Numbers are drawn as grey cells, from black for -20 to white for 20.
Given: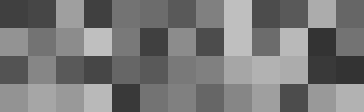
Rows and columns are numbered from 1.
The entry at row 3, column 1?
-7
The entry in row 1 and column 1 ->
-10
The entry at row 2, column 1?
3
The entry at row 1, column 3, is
5
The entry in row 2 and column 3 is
2
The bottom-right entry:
8
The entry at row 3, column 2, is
1
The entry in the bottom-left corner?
3

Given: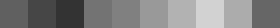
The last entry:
-4
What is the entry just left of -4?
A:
7
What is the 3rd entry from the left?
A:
-12

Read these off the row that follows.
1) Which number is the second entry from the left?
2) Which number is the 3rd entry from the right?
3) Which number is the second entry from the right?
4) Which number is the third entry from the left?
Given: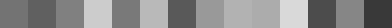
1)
-5
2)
-8
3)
1
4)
0
